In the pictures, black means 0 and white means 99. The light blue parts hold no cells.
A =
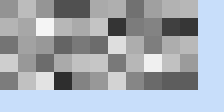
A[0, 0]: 57
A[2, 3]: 39
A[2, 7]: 67
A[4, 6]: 82
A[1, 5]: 76
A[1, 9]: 25
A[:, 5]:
[66, 76, 42, 77, 59]
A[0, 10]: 71
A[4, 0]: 48
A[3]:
[80, 59, 42, 66, 75, 77, 47, 71, 93, 75, 60]
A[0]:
[57, 73, 58, 31, 31, 66, 68, 44, 62, 69, 71]
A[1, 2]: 95
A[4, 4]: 51
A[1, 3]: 71

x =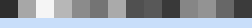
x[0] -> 18
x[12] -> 40
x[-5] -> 22
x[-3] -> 57
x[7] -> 31

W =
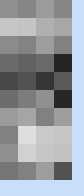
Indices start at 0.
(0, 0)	56
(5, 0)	42
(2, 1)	51
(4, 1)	32
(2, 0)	54
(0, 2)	60
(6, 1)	64
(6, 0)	60
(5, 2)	56

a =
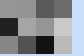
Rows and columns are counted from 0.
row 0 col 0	58
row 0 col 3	42
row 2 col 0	52
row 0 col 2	35

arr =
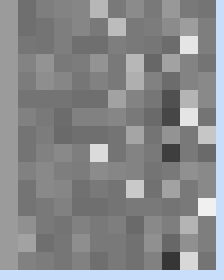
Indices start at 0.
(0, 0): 60
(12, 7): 41
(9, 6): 52
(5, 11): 53
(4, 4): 46
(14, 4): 50
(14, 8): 50
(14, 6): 47
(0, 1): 43
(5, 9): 31
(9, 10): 56
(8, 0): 60
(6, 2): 47
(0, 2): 49
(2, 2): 45
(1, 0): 60
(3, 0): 60
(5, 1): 45
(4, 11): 53
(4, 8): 50
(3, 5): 57
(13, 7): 44
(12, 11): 49
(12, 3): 45
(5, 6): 63
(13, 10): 56
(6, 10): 89
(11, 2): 47
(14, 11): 45
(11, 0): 60
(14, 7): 44
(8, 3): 53
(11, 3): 50
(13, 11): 49
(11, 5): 43
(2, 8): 46

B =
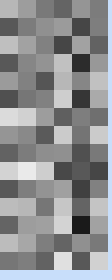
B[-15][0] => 71
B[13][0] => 73
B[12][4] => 10
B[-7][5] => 47
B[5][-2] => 21
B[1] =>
[34, 48, 56, 60, 27, 49]
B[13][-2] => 56
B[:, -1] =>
[48, 49, 38, 59, 75, 66, 43, 79, 47, 27, 50, 76, 63, 47, 81]
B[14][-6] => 46
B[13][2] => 49
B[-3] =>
[39, 61, 62, 82, 10, 63]
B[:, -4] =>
[47, 56, 50, 57, 33, 50, 61, 35, 55, 80, 57, 46, 62, 49, 38]
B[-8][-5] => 53
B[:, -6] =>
[71, 34, 74, 34, 60, 31, 85, 58, 38, 82, 34, 73, 39, 73, 46]
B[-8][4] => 45
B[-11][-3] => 71
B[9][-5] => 91
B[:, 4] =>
[58, 27, 63, 17, 52, 21, 49, 45, 31, 34, 25, 39, 10, 56, 34]
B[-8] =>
[58, 53, 35, 79, 45, 79]
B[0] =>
[71, 61, 47, 39, 58, 48]
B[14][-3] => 87
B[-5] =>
[34, 49, 57, 62, 25, 50]
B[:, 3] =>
[39, 60, 27, 75, 71, 80, 37, 79, 56, 28, 62, 77, 82, 39, 87]
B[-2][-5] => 65

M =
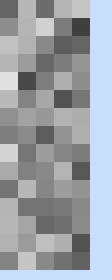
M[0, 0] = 39
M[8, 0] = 82
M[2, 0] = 75
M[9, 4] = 34
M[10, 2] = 52
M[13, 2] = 74
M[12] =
[71, 64, 40, 43, 54]
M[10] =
[45, 71, 52, 61, 57]
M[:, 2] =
[42, 81, 53, 40, 49, 65, 59, 36, 61, 53, 52, 45, 40, 74, 53]
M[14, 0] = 51
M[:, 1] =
[71, 70, 69, 60, 28, 51, 63, 54, 46, 50, 71, 45, 64, 60, 76]
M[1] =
[55, 70, 81, 48, 25]
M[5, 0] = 72
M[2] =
[75, 69, 53, 36, 39]
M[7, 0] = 49
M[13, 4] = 32
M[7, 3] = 57
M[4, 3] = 68

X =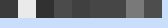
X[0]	23
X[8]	30
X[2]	19

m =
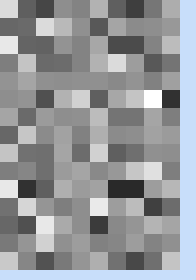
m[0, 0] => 85
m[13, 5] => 50
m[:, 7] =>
[24, 54, 29, 61, 57, 76, 45, 55, 43, 77, 16, 73, 58, 61, 28]
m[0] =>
[85, 37, 27, 55, 51, 69, 37, 24, 46, 67]
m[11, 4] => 55
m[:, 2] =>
[27, 85, 38, 41, 56, 31, 60, 54, 43, 43, 37, 58, 90, 81, 32]
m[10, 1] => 19
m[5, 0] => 55
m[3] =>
[49, 76, 41, 42, 51, 69, 85, 61, 34, 45]
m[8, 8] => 56
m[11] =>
[44, 83, 58, 49, 55, 91, 61, 73, 25, 42]
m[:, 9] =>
[67, 59, 73, 45, 62, 19, 49, 60, 55, 49, 71, 42, 64, 56, 76]
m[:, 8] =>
[46, 55, 51, 34, 50, 99, 64, 63, 56, 87, 61, 25, 70, 51, 43]
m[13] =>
[47, 58, 81, 56, 61, 50, 52, 61, 51, 56]
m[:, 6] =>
[37, 64, 29, 85, 53, 65, 45, 54, 37, 59, 16, 61, 53, 52, 44]
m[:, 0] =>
[85, 40, 90, 49, 57, 55, 64, 40, 76, 49, 90, 44, 40, 47, 78]
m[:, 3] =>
[55, 72, 57, 42, 55, 69, 55, 63, 64, 60, 68, 49, 66, 56, 47]
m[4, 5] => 56
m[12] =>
[40, 31, 90, 66, 55, 23, 53, 58, 70, 64]
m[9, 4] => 64
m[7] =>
[40, 77, 54, 63, 50, 68, 54, 55, 63, 60]

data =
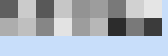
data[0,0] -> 37
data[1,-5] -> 61
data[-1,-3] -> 17
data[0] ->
[37, 79, 34, 77, 57, 61, 47, 81, 89]
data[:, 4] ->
[57, 61]

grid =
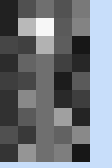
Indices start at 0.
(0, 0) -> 13
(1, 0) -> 13
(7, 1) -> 22
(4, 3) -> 11
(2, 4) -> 9
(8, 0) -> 20
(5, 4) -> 24
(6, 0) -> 19
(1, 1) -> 72
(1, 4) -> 51
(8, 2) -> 43
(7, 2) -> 43
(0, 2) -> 43
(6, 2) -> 43
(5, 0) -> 19
